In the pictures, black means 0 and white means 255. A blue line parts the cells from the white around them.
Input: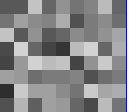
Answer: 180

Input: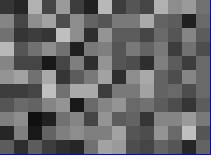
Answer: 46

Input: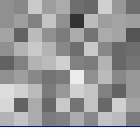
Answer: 195

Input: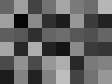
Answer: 130

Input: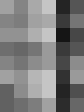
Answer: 110

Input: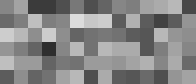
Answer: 142
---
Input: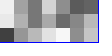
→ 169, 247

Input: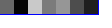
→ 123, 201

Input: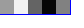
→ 100, 242

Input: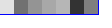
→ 168, 226

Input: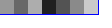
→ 32, 202

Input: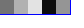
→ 227, 227

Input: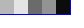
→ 107, 228

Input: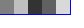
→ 51, 217
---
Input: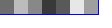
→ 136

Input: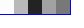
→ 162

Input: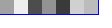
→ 162

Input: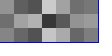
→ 126

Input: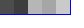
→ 166

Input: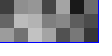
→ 120

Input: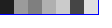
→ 155
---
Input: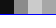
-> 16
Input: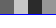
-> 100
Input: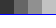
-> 53
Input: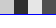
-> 204
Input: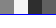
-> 132
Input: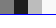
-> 124
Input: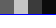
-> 96
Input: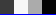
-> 59
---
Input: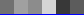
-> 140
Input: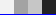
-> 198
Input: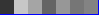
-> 165
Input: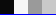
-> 154
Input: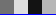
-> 19
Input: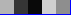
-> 9
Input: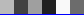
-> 159
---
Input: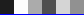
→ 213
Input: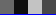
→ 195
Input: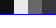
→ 103
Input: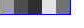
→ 226
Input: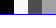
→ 78
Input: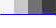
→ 114
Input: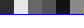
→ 19
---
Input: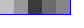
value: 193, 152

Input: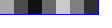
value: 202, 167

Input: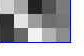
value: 242, 228

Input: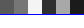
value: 244, 168

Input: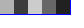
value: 204, 178

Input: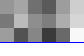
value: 248, 214

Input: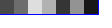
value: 222, 178

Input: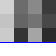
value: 210, 203

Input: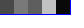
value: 194, 121
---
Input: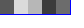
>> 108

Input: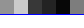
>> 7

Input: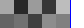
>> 189

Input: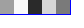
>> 122

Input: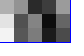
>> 155

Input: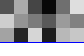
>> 111

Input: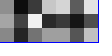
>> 213

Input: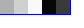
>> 58

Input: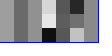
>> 87

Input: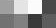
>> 114
